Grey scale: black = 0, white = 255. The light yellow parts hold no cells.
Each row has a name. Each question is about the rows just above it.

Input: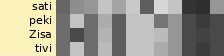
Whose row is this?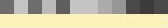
tivi
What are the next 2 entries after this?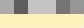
[73 59]
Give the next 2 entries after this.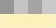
[ 94 214]
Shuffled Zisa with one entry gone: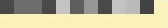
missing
[179]
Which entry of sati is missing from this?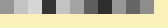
[201]
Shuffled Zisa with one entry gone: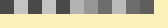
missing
[67]

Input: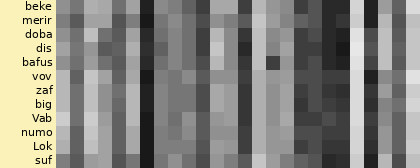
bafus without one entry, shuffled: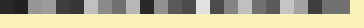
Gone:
[68]
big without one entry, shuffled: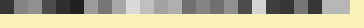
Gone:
[104]

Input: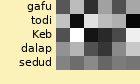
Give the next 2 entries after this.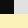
[188 175]
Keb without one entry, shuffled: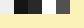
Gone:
[74]
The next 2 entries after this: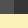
[138 200]
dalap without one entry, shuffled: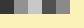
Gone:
[181]
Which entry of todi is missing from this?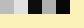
[194]
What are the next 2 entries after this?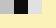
[188 175]

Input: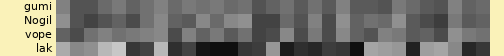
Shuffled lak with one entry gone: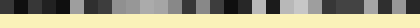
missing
[21]
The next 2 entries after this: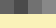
[98 90]

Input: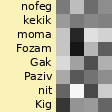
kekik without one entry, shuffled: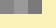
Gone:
[129]
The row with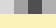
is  Gak

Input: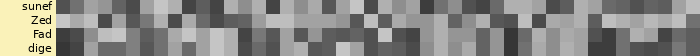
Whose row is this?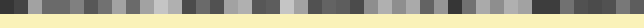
dige
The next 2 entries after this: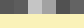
[93 75]
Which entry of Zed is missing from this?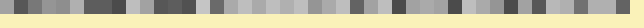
[156]
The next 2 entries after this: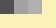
[87 93]
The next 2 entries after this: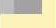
[162 149]
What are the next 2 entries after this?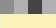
[142 170]
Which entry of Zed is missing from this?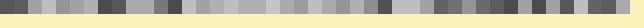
[184]

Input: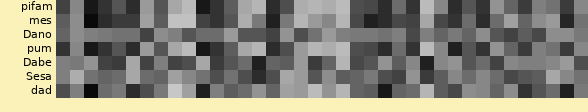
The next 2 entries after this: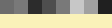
[127  93]
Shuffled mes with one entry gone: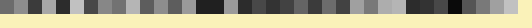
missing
[38]
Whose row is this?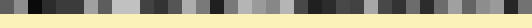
mes
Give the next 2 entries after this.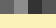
[108  32]

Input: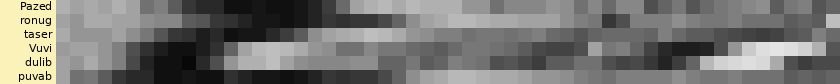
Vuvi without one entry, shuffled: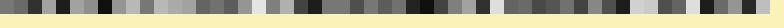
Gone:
[155]
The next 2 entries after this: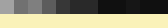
[22 35]
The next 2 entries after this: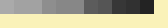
[22 22]

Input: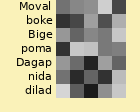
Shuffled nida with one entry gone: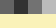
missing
[42]
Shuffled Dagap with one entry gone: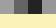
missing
[107]
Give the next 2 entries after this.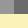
[ 35 159]
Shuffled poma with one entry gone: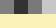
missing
[193]

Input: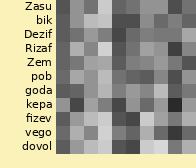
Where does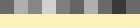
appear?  vego
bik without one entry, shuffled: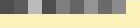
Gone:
[195]
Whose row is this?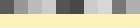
dovol
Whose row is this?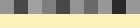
kepa
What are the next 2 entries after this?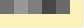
[126 120]
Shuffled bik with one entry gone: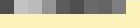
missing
[140]

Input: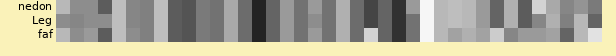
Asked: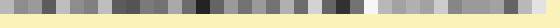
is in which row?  faf
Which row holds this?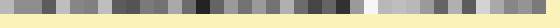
nedon
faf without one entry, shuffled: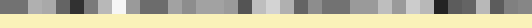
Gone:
[226]
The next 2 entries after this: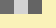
[ 49 114]
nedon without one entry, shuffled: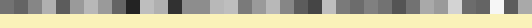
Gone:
[148]
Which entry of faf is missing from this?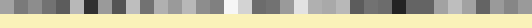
[204]

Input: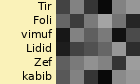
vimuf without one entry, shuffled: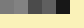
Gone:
[17]
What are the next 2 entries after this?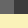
[122 164]
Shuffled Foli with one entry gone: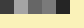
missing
[115]
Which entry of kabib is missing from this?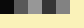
[138]
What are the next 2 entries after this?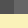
[151  45]
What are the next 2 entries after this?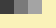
[115  37]

